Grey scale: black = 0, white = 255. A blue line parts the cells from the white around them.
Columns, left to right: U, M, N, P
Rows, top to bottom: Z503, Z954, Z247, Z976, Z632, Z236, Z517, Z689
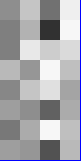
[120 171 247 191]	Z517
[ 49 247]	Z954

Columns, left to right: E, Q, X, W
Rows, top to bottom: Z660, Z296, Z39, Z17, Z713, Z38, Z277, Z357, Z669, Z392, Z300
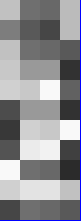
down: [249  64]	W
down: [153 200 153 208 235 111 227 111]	Q
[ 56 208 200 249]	Z277
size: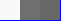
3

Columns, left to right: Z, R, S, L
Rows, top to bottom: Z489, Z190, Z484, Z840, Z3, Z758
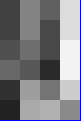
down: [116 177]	S
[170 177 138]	Z758
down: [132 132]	R
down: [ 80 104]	Z
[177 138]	Z758
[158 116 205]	Z3

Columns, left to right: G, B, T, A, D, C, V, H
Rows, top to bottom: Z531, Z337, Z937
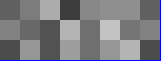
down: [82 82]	T
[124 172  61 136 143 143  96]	Z531
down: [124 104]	B
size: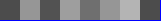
8

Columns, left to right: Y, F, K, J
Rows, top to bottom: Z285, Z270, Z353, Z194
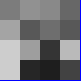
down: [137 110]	K
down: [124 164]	Y
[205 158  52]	Z353
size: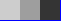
3
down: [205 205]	Y
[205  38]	Z194

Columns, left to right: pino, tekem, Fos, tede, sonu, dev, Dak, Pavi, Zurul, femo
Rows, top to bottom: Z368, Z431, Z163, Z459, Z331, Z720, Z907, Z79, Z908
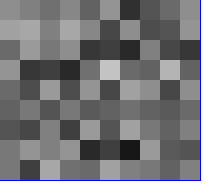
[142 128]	Z368
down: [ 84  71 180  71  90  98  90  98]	Zurul
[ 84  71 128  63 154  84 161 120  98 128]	Z907
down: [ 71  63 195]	dev
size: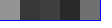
5
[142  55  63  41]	Z163
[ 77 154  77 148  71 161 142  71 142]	Z331

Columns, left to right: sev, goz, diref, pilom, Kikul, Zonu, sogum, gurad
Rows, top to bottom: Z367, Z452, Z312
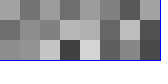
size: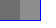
2
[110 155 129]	Z367
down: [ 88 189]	sogum

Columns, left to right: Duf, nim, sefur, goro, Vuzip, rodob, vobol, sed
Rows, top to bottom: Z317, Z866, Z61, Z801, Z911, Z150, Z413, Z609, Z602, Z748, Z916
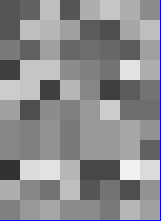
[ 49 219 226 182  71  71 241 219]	Z602
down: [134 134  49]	Duf
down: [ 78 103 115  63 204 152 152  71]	rodob
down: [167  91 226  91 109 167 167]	vobol

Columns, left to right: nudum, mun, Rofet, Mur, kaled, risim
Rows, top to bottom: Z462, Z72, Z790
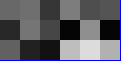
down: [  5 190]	Mur
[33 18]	Z790
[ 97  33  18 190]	Z790

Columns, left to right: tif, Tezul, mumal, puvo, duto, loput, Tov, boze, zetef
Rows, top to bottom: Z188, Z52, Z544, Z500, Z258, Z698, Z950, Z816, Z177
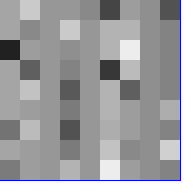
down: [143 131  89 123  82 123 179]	puvo
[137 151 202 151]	Z52

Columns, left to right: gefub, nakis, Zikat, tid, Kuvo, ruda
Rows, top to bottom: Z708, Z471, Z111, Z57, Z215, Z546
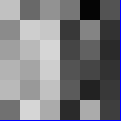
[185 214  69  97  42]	Z111
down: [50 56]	ruda
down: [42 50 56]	ruda
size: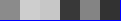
6
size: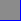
1
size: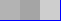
3
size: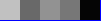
5

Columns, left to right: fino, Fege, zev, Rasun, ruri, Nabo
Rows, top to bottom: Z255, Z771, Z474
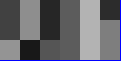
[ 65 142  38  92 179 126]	Z771
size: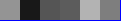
6
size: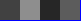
4

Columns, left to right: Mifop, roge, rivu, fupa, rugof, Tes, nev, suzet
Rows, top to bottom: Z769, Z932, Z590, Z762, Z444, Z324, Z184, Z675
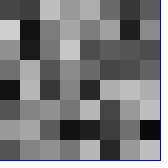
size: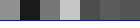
7
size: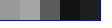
5
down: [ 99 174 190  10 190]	suzet

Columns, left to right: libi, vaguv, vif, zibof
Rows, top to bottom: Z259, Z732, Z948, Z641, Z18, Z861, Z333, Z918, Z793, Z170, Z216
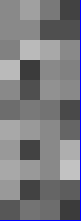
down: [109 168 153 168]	libi
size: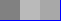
3
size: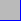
1
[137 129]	Z641
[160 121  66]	Z259
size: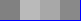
4

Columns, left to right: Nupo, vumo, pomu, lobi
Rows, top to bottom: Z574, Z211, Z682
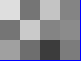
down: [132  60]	pomu
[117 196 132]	Z574
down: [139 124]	lobi
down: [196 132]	pomu
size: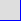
1
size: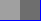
2

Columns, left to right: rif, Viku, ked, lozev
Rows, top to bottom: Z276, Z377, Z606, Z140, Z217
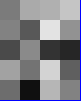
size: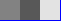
3
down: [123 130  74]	rif
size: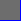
1
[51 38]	Z606

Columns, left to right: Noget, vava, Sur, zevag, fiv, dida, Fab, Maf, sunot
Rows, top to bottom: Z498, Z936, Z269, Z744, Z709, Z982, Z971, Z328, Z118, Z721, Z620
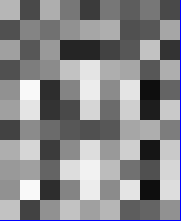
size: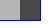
2
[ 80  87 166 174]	Z971
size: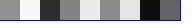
9
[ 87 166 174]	Z971

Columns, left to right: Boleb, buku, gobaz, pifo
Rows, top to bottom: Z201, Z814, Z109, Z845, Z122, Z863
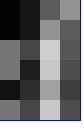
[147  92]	Z814
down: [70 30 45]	buku
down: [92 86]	pifo
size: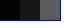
3
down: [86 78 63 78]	pifo
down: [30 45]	buku
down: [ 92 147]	gobaz

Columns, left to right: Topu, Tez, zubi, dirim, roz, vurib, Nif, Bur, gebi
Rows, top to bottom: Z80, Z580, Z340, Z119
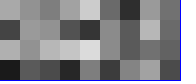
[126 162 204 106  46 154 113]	Z80
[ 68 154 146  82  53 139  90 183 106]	Z580
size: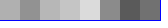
8
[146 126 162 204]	Z80
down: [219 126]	roz

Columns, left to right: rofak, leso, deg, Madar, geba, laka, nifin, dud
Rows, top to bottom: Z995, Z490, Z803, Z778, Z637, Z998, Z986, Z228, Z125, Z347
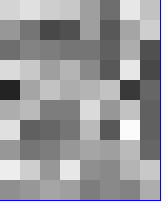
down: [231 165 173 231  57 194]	nifin
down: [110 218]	rofak
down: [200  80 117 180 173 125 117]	Madar
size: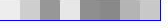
8
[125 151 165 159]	Z228
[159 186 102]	Z228
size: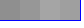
4

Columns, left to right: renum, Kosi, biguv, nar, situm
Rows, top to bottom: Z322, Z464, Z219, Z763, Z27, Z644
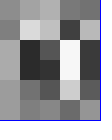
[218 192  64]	Z464
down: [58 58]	situm
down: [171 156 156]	renum

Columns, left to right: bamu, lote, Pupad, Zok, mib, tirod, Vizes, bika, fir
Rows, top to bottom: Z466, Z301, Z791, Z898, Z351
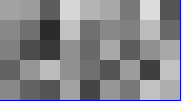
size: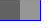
2
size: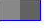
2
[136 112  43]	Z301

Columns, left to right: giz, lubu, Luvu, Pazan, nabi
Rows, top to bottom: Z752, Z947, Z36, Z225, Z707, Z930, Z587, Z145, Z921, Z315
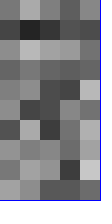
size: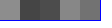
5
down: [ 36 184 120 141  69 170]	lubu
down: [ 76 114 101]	nabi
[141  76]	Z707

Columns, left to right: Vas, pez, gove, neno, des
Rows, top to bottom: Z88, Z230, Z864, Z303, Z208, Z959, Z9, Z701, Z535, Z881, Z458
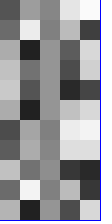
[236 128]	Z230
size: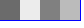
4
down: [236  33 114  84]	pez

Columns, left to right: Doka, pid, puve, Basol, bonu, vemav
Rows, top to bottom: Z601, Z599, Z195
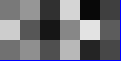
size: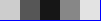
5
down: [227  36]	bonu

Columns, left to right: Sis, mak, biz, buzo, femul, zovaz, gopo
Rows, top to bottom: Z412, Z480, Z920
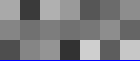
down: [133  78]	Sis
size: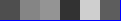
6
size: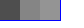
3
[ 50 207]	Z920

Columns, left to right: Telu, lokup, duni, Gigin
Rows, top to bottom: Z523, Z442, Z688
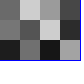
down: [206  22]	duni
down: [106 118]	Telu
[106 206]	Z523
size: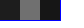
3
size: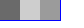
3
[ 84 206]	Z442

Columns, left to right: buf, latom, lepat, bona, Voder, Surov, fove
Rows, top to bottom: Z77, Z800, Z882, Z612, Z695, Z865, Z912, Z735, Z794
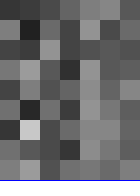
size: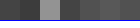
7
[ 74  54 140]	Z735
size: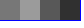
4

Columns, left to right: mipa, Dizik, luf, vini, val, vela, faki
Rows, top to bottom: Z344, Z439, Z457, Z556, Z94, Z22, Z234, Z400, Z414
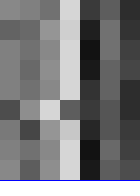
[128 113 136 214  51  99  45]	Z94
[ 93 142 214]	Z414
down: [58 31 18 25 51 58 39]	val
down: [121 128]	mipa
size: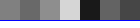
7
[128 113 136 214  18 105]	Z400
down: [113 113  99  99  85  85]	vela

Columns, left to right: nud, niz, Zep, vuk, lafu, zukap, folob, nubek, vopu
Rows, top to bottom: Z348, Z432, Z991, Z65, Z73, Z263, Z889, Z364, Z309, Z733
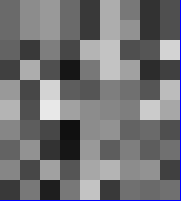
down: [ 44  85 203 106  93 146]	nubek
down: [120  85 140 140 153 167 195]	lafu
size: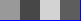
4
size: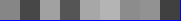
9

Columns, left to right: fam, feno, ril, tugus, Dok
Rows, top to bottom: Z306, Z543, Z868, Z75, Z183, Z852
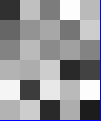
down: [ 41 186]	tugus
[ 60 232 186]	Z183
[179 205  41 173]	Z852
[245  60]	Z183
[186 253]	Z183

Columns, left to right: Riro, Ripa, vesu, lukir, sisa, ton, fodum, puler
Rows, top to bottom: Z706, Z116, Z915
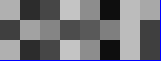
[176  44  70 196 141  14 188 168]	Z706
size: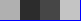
4
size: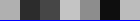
7

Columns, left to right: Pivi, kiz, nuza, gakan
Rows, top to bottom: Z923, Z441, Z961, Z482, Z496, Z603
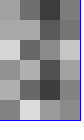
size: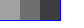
3
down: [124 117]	gakan

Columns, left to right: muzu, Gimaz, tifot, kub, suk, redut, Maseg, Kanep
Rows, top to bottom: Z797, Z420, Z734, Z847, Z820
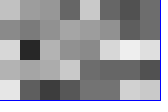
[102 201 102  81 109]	Z797
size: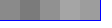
5

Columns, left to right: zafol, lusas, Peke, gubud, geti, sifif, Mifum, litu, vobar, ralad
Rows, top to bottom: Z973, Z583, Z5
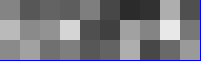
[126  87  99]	Z5
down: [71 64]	sifif

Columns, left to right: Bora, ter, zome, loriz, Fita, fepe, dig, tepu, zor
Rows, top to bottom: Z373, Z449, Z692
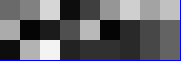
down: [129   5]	ter
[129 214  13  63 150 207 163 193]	Z373
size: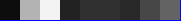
9
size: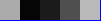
5
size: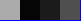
4
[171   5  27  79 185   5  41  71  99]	Z449

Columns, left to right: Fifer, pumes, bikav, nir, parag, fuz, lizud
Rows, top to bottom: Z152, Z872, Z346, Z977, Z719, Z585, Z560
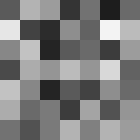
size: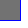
1
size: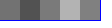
5
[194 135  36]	Z719
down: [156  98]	lizud

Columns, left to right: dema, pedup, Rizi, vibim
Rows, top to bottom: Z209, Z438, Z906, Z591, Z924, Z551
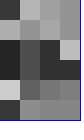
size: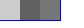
3
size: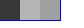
3
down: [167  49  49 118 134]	Rizi
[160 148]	Z209
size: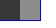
2
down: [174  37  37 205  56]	dema

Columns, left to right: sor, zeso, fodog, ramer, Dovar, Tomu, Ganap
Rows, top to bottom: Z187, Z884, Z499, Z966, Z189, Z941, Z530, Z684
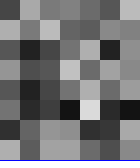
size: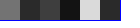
6
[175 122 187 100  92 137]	Z884
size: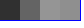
4
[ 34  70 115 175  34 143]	Z499

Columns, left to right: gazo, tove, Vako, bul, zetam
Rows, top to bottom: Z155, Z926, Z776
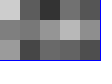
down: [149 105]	Vako
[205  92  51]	Z155
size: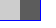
2

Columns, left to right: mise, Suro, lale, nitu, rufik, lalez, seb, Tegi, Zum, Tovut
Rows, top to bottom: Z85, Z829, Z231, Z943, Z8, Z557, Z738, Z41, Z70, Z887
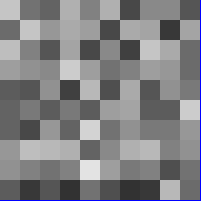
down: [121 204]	Tovut
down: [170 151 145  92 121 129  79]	Zum
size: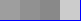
4

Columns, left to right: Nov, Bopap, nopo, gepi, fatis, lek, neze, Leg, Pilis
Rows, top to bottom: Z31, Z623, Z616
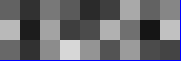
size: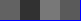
4
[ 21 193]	Z623

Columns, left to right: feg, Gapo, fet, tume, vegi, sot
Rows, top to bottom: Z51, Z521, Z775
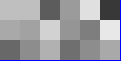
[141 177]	Z775
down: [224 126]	vegi

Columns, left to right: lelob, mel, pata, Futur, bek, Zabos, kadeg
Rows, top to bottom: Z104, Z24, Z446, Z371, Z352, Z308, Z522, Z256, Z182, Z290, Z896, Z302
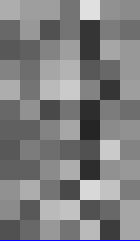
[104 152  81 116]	Z24
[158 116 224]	Z104
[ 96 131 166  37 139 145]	Z522

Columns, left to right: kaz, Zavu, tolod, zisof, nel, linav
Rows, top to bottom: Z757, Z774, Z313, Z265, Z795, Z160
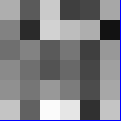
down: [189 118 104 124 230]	zisof
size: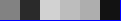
6
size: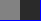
2
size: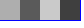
4
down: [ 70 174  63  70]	nel
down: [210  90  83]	tolod
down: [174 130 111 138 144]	kaz

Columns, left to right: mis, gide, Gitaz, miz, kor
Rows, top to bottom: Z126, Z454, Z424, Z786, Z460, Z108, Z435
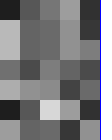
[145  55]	Z454
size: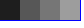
4
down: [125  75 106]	kor
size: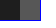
2
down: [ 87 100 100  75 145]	gide
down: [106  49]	kor
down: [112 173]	mis

